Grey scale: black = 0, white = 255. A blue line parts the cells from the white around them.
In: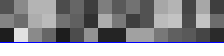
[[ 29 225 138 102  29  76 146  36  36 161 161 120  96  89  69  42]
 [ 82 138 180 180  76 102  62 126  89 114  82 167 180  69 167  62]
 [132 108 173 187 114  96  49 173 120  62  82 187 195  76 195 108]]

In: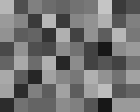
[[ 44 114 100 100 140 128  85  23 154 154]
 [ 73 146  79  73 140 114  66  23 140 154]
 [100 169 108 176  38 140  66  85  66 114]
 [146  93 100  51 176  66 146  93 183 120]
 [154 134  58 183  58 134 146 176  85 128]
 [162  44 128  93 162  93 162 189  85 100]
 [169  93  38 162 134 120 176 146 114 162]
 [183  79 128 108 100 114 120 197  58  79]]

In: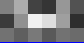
[[ 59 144 241 222 159  46]
 [114  95 121  89 114 107]
 [128 172  66  53 151  82]]

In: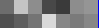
[[ 79  94 116 217 135 122 135]
 [109 196 141  72  58 141 149]]

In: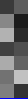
[[ 58  93]
 [ 64  79]
 [114 193]
 [127  51]
 [135  28]
 [171  99]
 [178  43]]

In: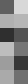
[[ 47  83]
 [ 96 216]
 [157  55]
 [170 112]
 [176 182]
 [189 118]]

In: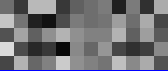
[[ 70 179 103 129 203 144 129 116 191 137 171  82]
 [ 82 164  96 144 179 144 129 129 179  96 158  90]
 [110  56 185 185  56  96 110 123  32 123  48 171]
 [197 116  32  17  76 123 110 116 158 110 171  70]
 [219  76  40  56   9 137 103 150  70  48  63 137]]

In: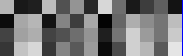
[[ 11 167 182  19 132  61 167   3 102 174 140 117 189]
 [ 54 195 215  54 132  89 155  11  75 208 182  89 229]
 [ 67 161 174  67  81 110 148  31 117 208 155 117 202]
 [182  25  31 189  81 148  39 215 110  25  61  95  19]]

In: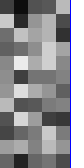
[[ 63  13  82  88 186]
 [ 69 102 123 201 123]
 [ 82 214 157  63  55]
 [ 96 110 142 207 164]
 [102  35 102 116  75]
 [110 193 164 180  49]
 [136 235 172 207 136]
 [142  63 116 116 130]
 [149 222 172 149  96]
 [157 172 130 186 149]
 [186  82  88 123 130]
 [201  41 149 180  75]]
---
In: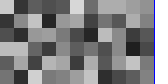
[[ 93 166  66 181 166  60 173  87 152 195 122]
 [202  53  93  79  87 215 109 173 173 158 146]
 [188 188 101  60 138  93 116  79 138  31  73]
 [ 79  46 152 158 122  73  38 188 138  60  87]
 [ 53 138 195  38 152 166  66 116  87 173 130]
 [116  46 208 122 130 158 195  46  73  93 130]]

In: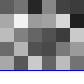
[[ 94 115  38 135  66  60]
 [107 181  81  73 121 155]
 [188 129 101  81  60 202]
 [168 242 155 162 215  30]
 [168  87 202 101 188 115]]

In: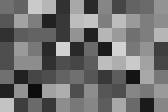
[[ 33 147  13 162 174  78 141  86  78 134 120 154]
 [112  33  70  78  99 112  86  56  93  20 168 120]
 [ 49  93  99  99  56 147  33 182 154 112 126 182]
 [195  62 106  56 141 120 134  93 168 106  26 134]
 [ 78 154 120  41 210  41 106  26 210 120 147  62]
 [ 86 162 126  33  56 189 195 126 189 154 126 141]
 [ 78 141 141  49  78  70  93 189 174 202 162  70]
 [112  99 202 182  49 168  41 134  70  99 106 147]]

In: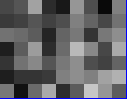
[[ 30  52  52  58 128 142 128 162 177]
 [ 58  65  85  65  78 128 100  71 114]
 [114 107  92  36 100 120  52 120 142]
 [120  17 107 170  44  92 198 150  92]
 [ 52 114 136  85 120 142  78  65 100]
 [ 30  92 156  44 107 185 136  71 170]
 [ 71  85 162  44  24 150  78   9 128]]

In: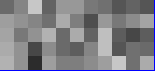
[[178 146  44 158 126 126 140 158 199 112 171]
 [171 146  71 140 106  93 133 191  85 112 106]
 [158 146 133 112 171 126  78 152 120 140 164]
 [164 120 146 178 106 171  99 191  93  71  93]
 [106 133 199  99 152 152 120 112  85  99  85]]

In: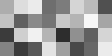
[[131  59  88 227 159  72 103 235]
 [194  96 138 117 201 180 247 165]
 [173 221 235 110 124 213 186  80]
 [ 59 207 241 180  45 144  96 213]]
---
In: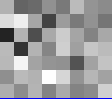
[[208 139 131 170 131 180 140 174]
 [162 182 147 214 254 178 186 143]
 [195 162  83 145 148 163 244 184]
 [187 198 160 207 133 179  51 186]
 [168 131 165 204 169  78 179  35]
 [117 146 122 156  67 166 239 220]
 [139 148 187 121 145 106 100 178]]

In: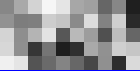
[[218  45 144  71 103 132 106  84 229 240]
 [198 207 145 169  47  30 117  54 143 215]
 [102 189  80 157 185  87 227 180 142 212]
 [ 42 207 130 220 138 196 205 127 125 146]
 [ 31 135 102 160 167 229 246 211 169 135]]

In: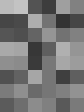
[[122  89 128 140 110  91]
 [146 128 118 106 143 123]
 [ 95  63 118 166  98  81]
 [156 167 120  58 139 143]
 [149 176  95  55 165 169]
 [129 114 149 100  79  85]
 [ 70  51 115 174  74  70]
 [129 159  61  83 195 187]]

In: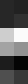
[[ 56  79]
 [  5  28]
 [146 163]
 [251 206]
 [ 49  39]
 [ 34  39]]

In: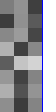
[[132  60 142]
 [148  82 175]
 [132  67 151]
 [211 196  93]
 [136  64 178]
 [ 70 155 136]
 [ 90 144  61]
 [ 63 146 125]]

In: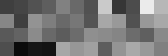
[[128 153 169 148  93 160 151 167  19  22  11  78]
 [137  95 108 133 139 143 108  92 105 139  99  89]
 [168 152  81 153 167  84 119 105 126 147  63 134]
 [183 235  76  54 202  81 105 129  94  82  69  63]]
